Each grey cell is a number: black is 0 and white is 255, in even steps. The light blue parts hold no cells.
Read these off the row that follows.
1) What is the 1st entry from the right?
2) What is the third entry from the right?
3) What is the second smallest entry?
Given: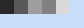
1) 218
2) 158
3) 88

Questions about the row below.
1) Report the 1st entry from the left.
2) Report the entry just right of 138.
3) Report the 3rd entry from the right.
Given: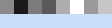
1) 138
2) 25
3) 255

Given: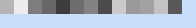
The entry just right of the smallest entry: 109
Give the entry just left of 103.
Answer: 125
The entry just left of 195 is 161
